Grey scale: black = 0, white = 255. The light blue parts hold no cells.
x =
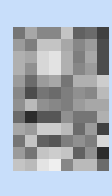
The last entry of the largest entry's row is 107
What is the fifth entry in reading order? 196
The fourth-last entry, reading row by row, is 135
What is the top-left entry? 117
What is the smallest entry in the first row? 64
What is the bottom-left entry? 196
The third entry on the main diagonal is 215
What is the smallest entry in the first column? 107
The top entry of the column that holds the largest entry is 135
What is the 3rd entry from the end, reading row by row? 186
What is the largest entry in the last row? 239
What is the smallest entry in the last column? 44
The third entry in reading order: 135

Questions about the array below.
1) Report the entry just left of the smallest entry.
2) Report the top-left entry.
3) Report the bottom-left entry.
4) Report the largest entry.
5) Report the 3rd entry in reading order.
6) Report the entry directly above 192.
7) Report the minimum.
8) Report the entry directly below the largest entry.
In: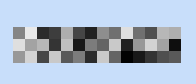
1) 100
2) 133
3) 152
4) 233
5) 43
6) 174
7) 2
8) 163

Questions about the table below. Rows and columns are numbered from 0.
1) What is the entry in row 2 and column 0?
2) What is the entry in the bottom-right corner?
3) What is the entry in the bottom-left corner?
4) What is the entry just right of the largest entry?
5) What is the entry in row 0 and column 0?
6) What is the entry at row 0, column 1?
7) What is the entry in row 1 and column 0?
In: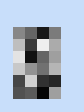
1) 227
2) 159
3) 81
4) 171
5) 135
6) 101
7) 190

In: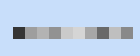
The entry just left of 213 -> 202
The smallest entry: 53
